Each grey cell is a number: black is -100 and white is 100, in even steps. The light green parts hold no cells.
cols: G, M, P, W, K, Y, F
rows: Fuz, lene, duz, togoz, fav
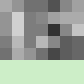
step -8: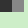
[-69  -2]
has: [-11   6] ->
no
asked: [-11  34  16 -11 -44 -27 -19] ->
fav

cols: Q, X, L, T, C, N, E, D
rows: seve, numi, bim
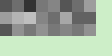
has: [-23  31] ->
no
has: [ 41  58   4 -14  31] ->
no
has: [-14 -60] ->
yes

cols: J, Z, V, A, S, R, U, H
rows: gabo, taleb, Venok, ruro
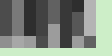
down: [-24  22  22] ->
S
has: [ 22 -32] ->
no

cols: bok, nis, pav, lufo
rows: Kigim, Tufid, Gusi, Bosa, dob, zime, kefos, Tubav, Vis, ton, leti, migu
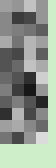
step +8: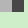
[ 50 -36]
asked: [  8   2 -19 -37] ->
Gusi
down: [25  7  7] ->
bok
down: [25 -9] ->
bok
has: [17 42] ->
no
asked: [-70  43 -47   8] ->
ton

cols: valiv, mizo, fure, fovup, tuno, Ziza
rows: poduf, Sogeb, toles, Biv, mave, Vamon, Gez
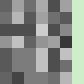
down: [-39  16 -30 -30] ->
valiv
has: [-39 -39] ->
yes
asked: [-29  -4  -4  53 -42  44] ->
mave
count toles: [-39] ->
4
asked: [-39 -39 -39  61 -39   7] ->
toles
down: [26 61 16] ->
fovup

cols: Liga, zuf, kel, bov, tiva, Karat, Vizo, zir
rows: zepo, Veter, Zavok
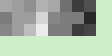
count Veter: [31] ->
0
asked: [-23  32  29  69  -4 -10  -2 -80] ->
Veter
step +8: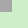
[39]
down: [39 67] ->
bov
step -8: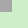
[23]
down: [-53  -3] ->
Vizo
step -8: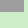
[15 15]

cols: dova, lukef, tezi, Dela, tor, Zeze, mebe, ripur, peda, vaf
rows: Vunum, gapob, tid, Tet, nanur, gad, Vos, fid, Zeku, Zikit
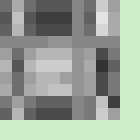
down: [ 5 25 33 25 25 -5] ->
ripur
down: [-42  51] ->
peda
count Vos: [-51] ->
0
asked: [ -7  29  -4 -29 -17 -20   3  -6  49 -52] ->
Zeku
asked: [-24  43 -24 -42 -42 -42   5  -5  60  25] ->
Zikit

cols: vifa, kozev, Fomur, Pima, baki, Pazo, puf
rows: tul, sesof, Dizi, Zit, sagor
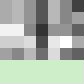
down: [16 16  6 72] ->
Fomur
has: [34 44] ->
yes
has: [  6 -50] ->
yes
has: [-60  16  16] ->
yes

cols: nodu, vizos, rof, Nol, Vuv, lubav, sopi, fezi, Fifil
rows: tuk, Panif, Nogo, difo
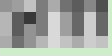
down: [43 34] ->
nodu
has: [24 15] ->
no
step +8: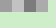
[32 60  5 42]
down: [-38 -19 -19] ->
Fifil

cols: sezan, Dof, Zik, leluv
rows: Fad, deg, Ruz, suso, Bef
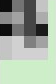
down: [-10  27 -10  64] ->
Dof
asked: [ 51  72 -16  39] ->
suso
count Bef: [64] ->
3
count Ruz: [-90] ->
1

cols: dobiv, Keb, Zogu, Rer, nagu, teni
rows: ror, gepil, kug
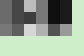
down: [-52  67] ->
Zogu
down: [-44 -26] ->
Keb

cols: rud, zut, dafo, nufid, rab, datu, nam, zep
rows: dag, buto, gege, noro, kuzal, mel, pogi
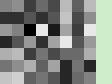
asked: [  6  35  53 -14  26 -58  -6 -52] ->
mel
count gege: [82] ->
2
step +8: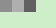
[ 19  45 -17]
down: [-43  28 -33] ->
rab
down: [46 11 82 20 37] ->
zep

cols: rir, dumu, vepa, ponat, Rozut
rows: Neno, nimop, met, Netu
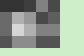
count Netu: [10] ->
2
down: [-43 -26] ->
Rozut
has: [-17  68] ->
yes
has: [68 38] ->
yes

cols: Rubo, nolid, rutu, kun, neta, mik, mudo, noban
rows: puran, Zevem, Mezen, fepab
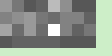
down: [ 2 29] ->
Rubo
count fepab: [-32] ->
4
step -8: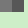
[-15 -40]

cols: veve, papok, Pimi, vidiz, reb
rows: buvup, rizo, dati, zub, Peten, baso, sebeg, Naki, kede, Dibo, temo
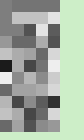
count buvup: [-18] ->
0
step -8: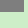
[-9 -9]
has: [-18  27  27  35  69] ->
yes
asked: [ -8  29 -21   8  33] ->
temo
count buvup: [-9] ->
4

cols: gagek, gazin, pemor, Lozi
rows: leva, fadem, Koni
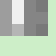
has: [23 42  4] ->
yes
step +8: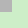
[50]
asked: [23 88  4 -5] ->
leva
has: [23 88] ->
yes
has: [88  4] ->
yes

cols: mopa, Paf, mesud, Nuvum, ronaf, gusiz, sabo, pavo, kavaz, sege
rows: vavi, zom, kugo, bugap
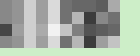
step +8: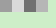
[32 79 -3 51]
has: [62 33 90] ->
yes
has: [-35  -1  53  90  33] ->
no

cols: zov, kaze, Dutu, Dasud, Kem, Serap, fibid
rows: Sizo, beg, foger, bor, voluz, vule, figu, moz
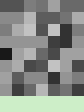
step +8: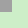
[34]
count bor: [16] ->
5
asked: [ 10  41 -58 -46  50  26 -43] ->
vule
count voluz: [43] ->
1
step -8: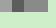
[ 18 -35   0   0]
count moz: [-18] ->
1
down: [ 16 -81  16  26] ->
zov

